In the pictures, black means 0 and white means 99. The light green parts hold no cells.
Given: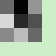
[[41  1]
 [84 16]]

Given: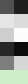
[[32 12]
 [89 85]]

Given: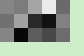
[[52 48]
 [44 63]]

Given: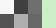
[[96 25]
 [32 68]]

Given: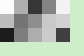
[[98 68]
 [73 45]]

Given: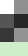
[[99 56]
 [33 15]]

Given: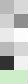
[[72 84]
 [81 55]]

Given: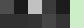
[[30 10]
 [19 19]]
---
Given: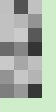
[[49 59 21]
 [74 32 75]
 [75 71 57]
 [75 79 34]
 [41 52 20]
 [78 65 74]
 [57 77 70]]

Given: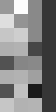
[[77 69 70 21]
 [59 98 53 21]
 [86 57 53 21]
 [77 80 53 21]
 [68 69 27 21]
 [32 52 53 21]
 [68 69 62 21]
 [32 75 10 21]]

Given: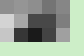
[[77 21 10 26 62]
 [55 58 55 45 52]
 [82 65 28 28 49]]

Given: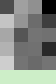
[[80 45 41 45]
 [30 62 56  0]
 [76 58 42 24]
 [65 33 45 44]
 [69 43 44 16]]

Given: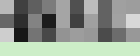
[[80  9 45 28 57 61 59 29 42 59]
 [72 25 37 48 64 31 73 38 62 61]
 [40 18 51 11 64 25 62 38 63 84]]

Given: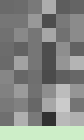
[[43 68 47 19 72 68]
 [41 42 47 67 36 39]
 [46 46 59 30 47 54]
 [44 53 46 65 44 54]
 [42 38 46 30 55 38]
 [41 63 46 30 58 70]
 [52 40 43 29 37 40]
 [50 60 44 55 73 58]
 [47 50 40 65 79 45]]

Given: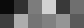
[[24 67 45 50 58 35]
 [ 4 19 48 81 22 43]]

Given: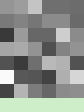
[[26 70 48 40 54 55]
 [58 61 76 43 43 42]
 [47 51 46 54 54 41]
 [22 60 40 40 80 54]
 [64 66 57 31 51 57]
 [32 23 43 72 69 32]
 [97 34 33 26 68 83]]
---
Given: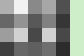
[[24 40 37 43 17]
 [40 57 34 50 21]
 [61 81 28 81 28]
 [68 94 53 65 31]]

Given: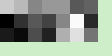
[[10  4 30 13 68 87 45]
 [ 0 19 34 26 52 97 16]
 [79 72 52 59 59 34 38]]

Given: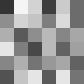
[[68 35 55 72 52 65]
 [89 49 28 72 38 62]
 [52 68 45 59 65 38]
 [32 76 89 35 89 45]
 [55 82 76 49 85 42]
 [20 95 82 24 79 42]]

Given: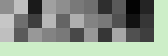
[[74 35 59 51 47 28 59 21 65 31 24]
 [77 43 24 71 39 68 51 47 31  7 21]
 [55 74 10 62 55 47 43 18 35  1 14]]

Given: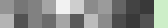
[[70 32 50 42 64 35 73 54 29 22 32]
 [57 46 50 64 94 80 54 60 39 26 22]]

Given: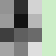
[[60  7 71]
 [57 18 82]
 [24 37 41]
 [64 50 86]]

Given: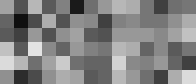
[[39  6 29 67 32 56 53 25 50 53 46 46 56 67]
 [56 17 29 56 67 63 35 39 71 59 43 25 67 85]
 [35 25 59 32 56 63 35 32 59 59 59 53 63 75]
 [63 32 71 35 50 10 43 59 71 67 46 25 43 46]
 [75 35 88 53 39 59 50 46 71 67 39 53 35 46]
 [85 71 43 63 79 43 39 39 82 53 50 59 39 25]]
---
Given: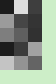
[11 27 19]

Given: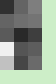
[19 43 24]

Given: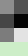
[55  2]

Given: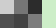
[80 26]

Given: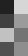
[13 60]

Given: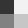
[20 77]

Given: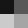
[ 8 64]

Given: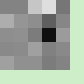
[51 58 48 50 51]

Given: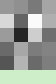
[59 39 80 51]
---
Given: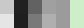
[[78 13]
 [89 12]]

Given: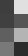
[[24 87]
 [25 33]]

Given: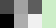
[[28 63]
 [ 1 67]]

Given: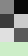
[[52  3]
 [23 79]]

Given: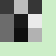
[[22 73]
 [42 10]]

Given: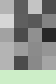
[[70 36]
 [83 37]]
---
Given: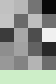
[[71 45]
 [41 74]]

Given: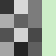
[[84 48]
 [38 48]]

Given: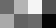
[[70 95]
 [38 41]]

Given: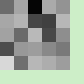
[[64  2]
 [70 27]]

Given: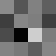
[[33 50]
 [52 49]]

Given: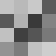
[[72 78]
 [69 22]]
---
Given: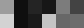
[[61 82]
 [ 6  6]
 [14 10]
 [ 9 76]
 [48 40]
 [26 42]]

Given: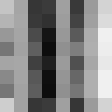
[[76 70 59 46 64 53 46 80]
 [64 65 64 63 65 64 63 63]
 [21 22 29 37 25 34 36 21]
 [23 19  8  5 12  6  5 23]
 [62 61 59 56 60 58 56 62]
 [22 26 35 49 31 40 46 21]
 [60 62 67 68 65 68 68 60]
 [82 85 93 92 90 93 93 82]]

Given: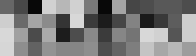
[[40 80 84 83]
 [28 41 62 55]
 [ 3 64 29 38]
 [81 54 66 57]
 [71 20 11 52]
 [81 84 30 52]
 [47 23 53 55]
 [ 3 11 23 30]
 [64 27 52 39]
 [27 51 45 49]
 [30 10 84 76]
 [34 22 81 65]
 [34 36 33 71]
 [30 80 80 61]]

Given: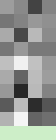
[[61 46 66 46 74 66 59 35 69]
 [53 51 28 59 93 39 15 73 95]
 [26 59 72 47 75 73 72 17 39]
 [51 56 54 47 59 61 51 33 43]]

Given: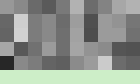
[[59 40 39 65 15]
 [53 80 81 34 53]
 [41 48 48 44 48]
 [35 53 53 60 39]
 [47 42 43 43 37]
 [69 61 63 64 54]
 [42 31 30 57 60]
 [51 60 60 54 79]
 [65 57 60 33 42]
 [69 46 44 32 38]]

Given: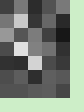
[[25 46 59 29 19 30 32]
 [47 78 33 87 18 36 32]
 [17 21 48 50 82 18 35]
 [32 40 25 44 29 37 36]
 [47 16  9 19 22 34 27]]

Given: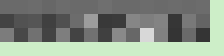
[[41 26 48]
 [41 32 28]
 [42 33 44]
 [40 25 26]
 [42 31 49]
 [41 42 26]
 [41 61 44]
 [43 22 25]
 [41 23 53]
 [41 52 40]
 [42 49 84]
 [41 51 50]
 [42 21 20]
 [41 47 41]
 [42 39 20]]
